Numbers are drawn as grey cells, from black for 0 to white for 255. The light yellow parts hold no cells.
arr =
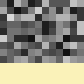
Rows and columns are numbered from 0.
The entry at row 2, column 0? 55
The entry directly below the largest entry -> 100
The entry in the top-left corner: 115
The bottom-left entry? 71
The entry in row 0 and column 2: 180
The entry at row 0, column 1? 30
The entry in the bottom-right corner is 142
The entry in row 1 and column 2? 18
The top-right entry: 166
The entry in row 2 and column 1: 216
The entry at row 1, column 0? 166
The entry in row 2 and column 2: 142
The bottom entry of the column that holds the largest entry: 100

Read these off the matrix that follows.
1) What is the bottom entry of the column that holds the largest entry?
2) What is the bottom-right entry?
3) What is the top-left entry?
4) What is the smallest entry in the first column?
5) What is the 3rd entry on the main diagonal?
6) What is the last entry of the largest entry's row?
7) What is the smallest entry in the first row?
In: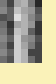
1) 206
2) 68
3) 121
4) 81
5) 222
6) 97
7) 39

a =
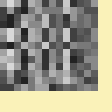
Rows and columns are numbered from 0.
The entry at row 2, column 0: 64
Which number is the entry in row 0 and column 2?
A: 162
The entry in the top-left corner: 162
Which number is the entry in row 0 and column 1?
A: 216
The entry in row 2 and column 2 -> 80
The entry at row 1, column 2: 64
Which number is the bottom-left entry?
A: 64
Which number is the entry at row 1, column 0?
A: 64
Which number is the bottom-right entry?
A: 121
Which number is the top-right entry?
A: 150

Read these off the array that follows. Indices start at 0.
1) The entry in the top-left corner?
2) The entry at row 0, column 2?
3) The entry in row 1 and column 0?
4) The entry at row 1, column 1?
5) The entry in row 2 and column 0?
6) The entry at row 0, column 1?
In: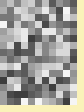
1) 159
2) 134
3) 175
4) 120
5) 120
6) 191

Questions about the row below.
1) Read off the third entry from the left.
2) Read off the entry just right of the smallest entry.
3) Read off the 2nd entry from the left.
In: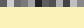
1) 107
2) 94
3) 205

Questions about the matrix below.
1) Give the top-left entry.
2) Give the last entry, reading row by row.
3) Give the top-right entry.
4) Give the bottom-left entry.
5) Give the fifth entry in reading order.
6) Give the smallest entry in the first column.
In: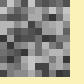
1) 112
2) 68
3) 81
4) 68
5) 197
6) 55
